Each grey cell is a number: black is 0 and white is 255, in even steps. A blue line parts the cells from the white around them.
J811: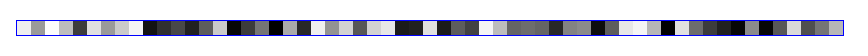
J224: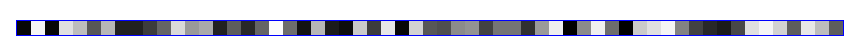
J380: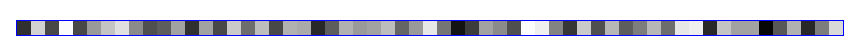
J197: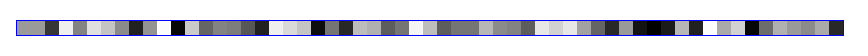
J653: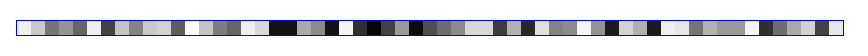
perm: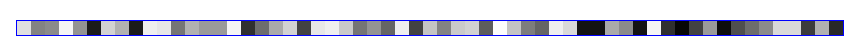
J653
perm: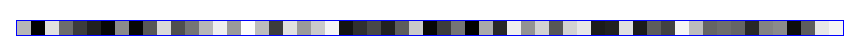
J811

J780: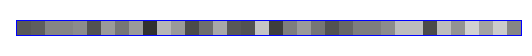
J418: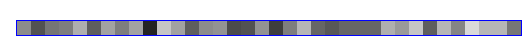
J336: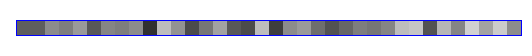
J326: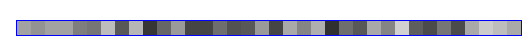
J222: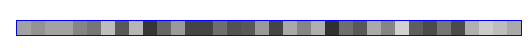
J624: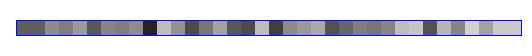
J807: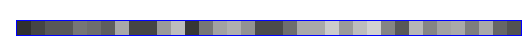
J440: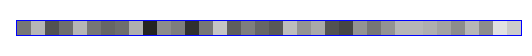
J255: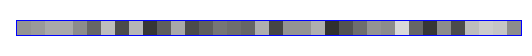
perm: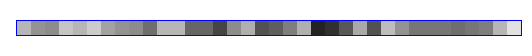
J440
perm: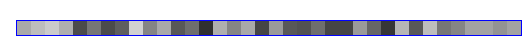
J222
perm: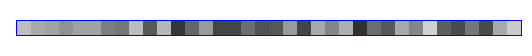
J326

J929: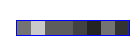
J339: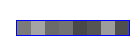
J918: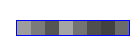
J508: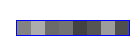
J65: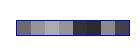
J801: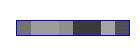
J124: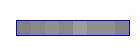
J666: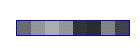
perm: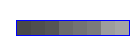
J339
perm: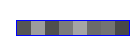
J339

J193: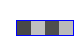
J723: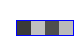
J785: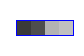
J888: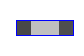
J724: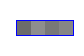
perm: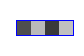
J723
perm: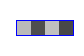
J193
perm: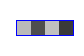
J723

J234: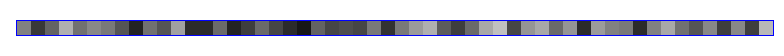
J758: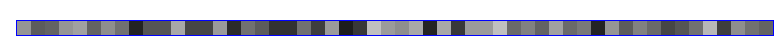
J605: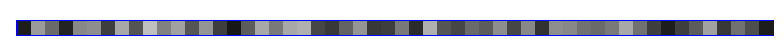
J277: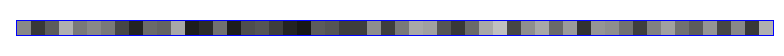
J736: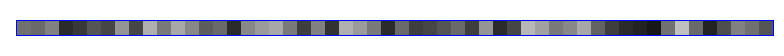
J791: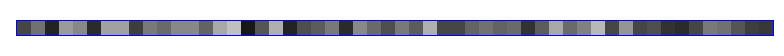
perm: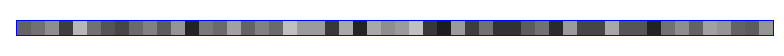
J758
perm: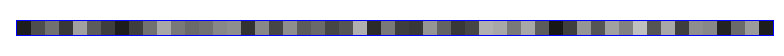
J605
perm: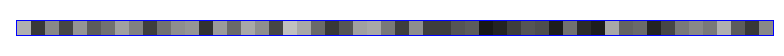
J277
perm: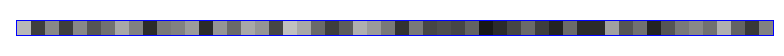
J234

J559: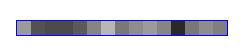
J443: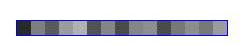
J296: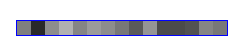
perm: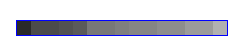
J443
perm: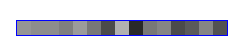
J296
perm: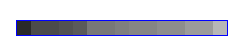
J559
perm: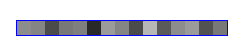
J559
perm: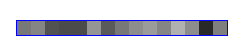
J296
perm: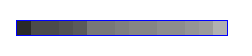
J296

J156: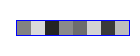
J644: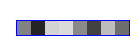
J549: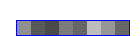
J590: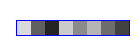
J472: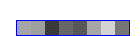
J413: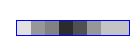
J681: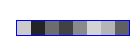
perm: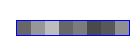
J549
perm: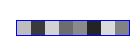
J156
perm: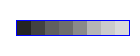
J590
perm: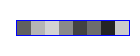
J681
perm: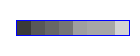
J472

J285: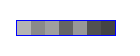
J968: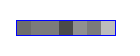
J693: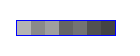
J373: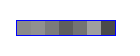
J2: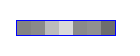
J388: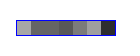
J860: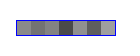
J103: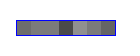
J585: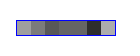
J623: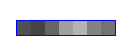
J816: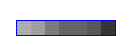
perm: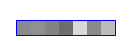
J2
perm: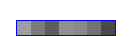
J373
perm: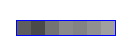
J860
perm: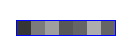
J816
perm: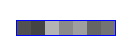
J693
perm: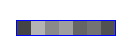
J693
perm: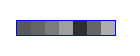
J585

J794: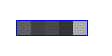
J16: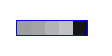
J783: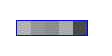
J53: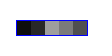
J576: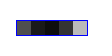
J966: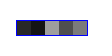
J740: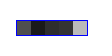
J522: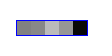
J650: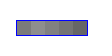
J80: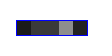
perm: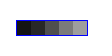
J966
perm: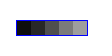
J53
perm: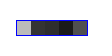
J740
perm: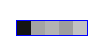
J16
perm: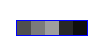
J53

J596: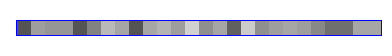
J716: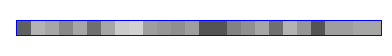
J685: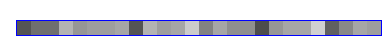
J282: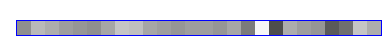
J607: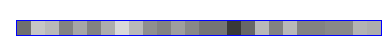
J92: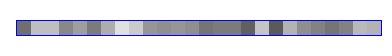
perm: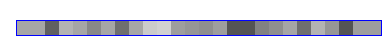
J716
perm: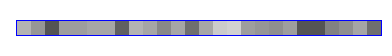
J716

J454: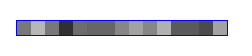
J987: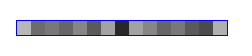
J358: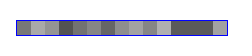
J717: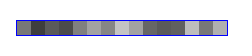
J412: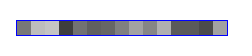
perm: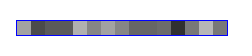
J454
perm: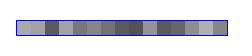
J358
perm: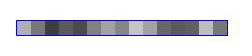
J717
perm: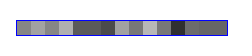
J454
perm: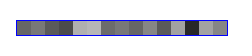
J987
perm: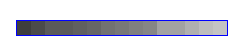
J412

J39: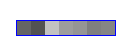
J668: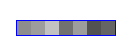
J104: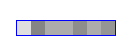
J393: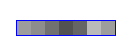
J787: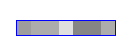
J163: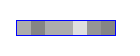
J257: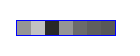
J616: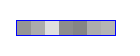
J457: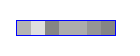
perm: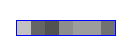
J668
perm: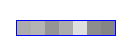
J616
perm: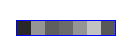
J257
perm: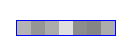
J616
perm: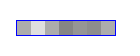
J104
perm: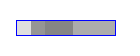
J163
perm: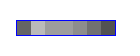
J393

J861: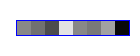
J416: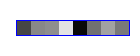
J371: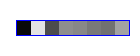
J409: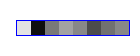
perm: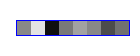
J409
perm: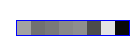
J371
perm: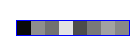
J371
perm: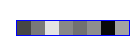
J416
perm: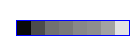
J371
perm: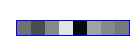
J861

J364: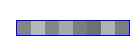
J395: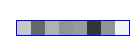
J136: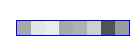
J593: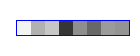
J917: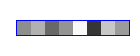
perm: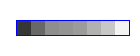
J593
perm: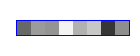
J593

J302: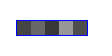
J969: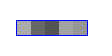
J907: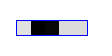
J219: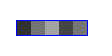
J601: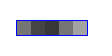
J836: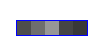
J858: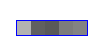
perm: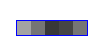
J601
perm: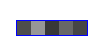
J302
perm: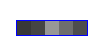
J836
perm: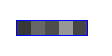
J302
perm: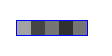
J219

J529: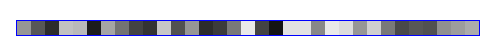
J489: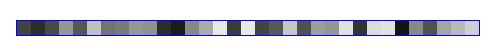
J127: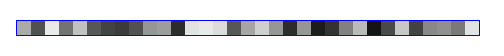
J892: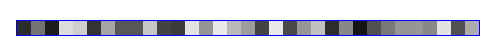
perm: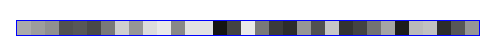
J529
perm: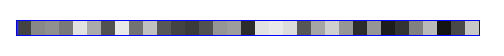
J127
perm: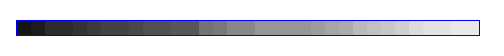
J892
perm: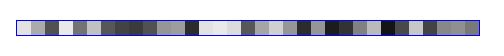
J127
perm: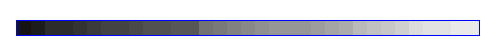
J127
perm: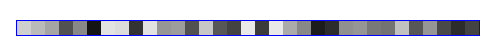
J489
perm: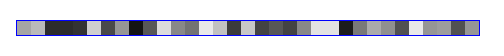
J489

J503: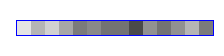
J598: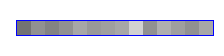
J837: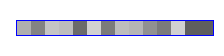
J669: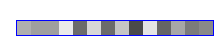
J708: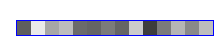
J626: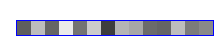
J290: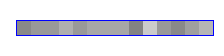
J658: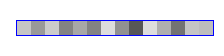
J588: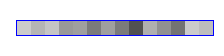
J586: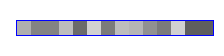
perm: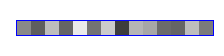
J626
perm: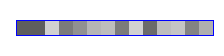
J837

